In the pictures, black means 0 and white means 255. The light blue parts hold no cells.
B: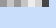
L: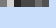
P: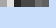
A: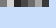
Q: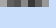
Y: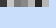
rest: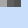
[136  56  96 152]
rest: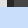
[109  96]
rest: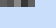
[152]
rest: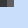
[152]

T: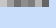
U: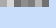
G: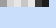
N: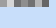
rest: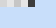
[29]
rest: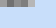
[101]
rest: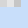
[230  60  29]
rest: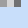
[142 113 182 101]
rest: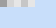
[60 29]
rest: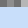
[101]
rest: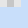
[60 29]

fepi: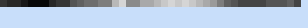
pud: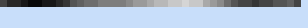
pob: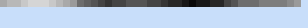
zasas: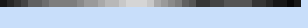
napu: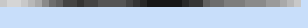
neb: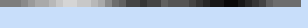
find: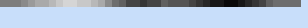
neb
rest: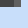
[ 84  84  84  68  53  39  23  23   8   8  23  39  53  68  96 109 109 109
 109]
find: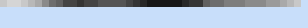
napu

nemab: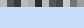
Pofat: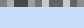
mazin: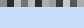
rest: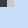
[ 87 173]
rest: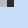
[173 157  60 201  87 173]
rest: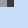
[201  87 173]

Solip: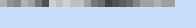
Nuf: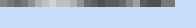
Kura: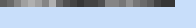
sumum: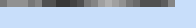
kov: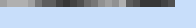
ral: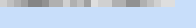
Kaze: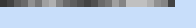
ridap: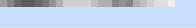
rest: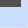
[ 93 133]
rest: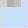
[160 222 208 208 176 176 145 145 176 192 208 222 222]
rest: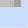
[119 106  67  80  93 106 133 160 160 176 160 160]
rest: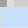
[176 176 145 145 176 192 208 222 222]
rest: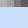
[ 93  67  54  67  80 106 119 145 160 145 176  93  80  54  54  54  67  80]
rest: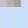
[133 133 145 176 176 208 176 192 160 222 208 208 176 176 145 145 176 192
 208 222 222]
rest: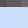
[133 160  93  80  80 119 119]

